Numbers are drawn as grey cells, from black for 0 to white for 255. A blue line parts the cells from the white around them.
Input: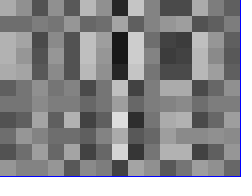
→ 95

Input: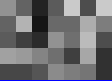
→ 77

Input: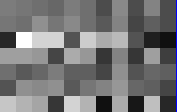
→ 16

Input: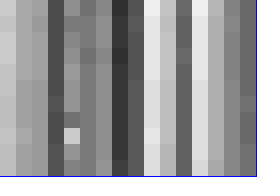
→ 105

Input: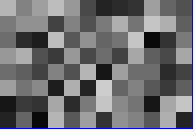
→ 122

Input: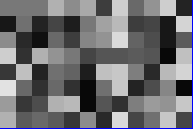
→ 91

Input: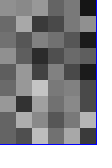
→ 27

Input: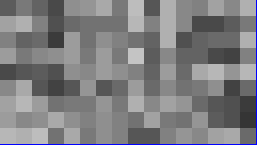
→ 176

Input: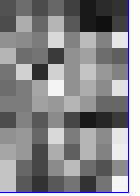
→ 231
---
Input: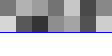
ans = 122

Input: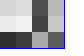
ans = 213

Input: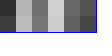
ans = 47

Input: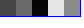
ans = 70

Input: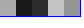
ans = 171

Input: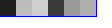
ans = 31

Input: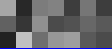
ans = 166

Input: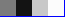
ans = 123

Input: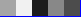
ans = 165

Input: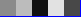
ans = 139
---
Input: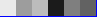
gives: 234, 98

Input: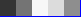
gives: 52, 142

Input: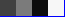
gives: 65, 247

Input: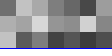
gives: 111, 78

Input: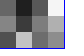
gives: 102, 141

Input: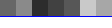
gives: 103, 167

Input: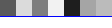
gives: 90, 187
